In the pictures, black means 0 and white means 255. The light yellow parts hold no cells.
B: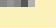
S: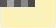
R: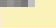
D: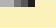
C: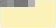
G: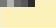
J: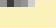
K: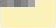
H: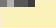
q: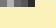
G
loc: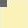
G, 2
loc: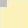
R, 4

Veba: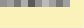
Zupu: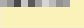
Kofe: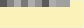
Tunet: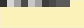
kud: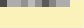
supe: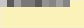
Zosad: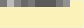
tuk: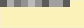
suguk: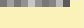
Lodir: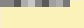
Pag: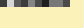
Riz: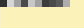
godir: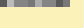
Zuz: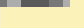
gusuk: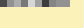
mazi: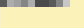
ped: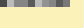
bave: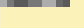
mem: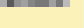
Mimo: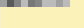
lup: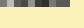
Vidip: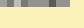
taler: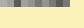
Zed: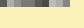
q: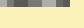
bave
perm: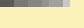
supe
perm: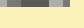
Zuz

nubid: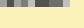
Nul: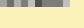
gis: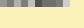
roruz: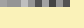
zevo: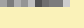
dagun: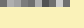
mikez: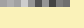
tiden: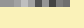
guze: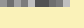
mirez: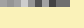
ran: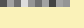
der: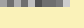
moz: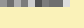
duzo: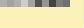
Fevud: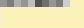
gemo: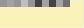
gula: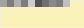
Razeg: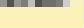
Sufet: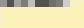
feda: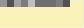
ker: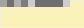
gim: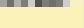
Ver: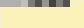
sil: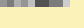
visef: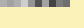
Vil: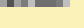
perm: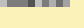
Nul
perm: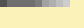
der
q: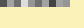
ran
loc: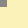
gula, 7
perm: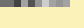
mirez

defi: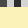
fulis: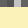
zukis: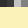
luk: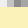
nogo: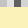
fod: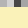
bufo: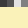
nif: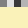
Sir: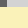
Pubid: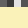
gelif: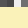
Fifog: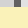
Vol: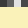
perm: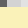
Fifog
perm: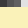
Pubid
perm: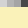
fod
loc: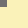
gelif, 3

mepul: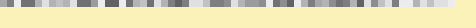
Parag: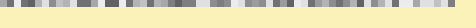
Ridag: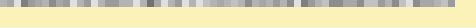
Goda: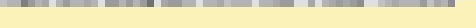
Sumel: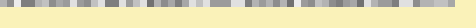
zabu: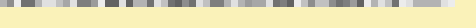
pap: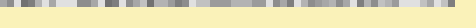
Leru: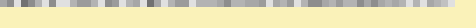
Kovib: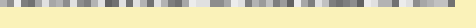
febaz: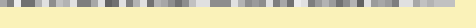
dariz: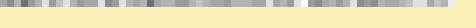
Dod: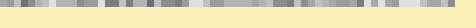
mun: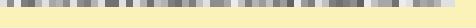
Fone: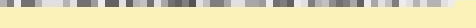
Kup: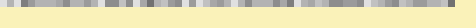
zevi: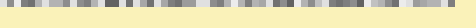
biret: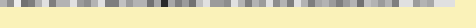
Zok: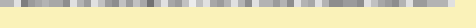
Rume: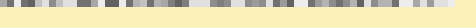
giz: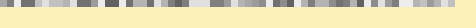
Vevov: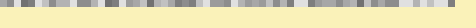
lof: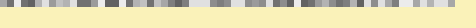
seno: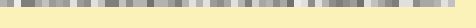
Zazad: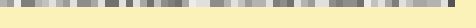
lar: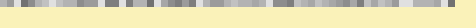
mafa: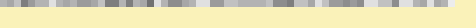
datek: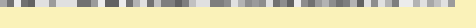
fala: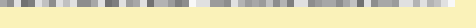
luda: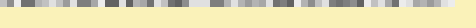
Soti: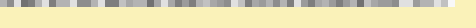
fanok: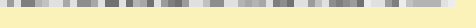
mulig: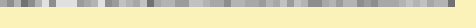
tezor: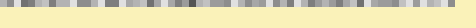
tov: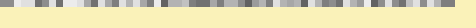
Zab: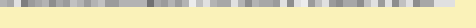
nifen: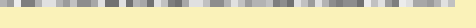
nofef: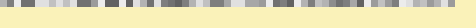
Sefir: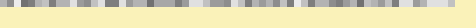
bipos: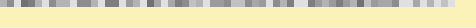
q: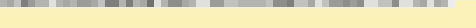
mafa
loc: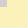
seno, 36
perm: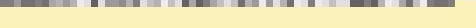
nofef
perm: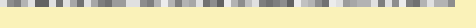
zevi

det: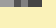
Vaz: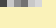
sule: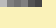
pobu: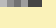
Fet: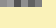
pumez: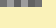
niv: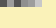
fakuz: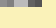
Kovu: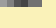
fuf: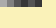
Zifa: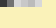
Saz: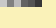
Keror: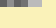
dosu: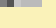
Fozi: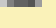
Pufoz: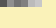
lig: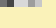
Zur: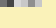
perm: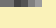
Kovu
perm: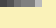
sule
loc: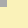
fuf, 0

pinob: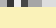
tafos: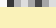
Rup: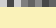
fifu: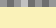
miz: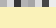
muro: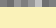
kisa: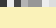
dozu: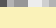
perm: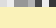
kisa
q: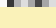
tafos
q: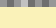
fifu
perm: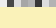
miz
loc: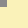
Rup, 5
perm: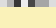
pinob

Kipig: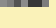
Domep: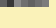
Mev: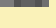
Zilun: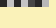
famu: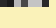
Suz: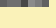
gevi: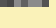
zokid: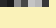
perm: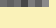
Suz
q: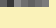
Domep
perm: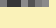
Kipig
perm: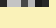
famu
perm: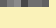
Suz

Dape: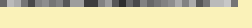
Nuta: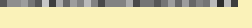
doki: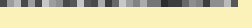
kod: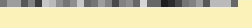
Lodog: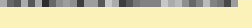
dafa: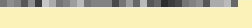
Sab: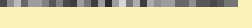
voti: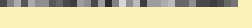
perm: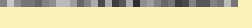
dafa
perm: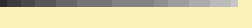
Dape

